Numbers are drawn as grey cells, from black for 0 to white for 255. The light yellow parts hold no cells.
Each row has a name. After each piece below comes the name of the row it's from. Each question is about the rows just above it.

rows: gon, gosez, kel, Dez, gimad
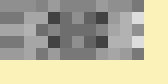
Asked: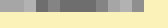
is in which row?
kel
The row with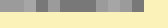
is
gimad

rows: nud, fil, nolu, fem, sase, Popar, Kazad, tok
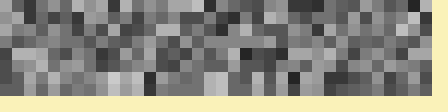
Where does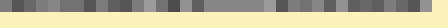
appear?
fem
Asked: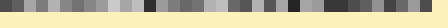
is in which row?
Kazad
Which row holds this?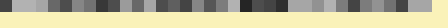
sase
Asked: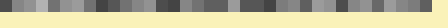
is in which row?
Popar

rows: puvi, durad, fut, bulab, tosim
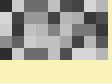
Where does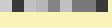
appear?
fut
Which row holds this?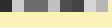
puvi
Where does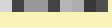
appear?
durad
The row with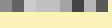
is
bulab

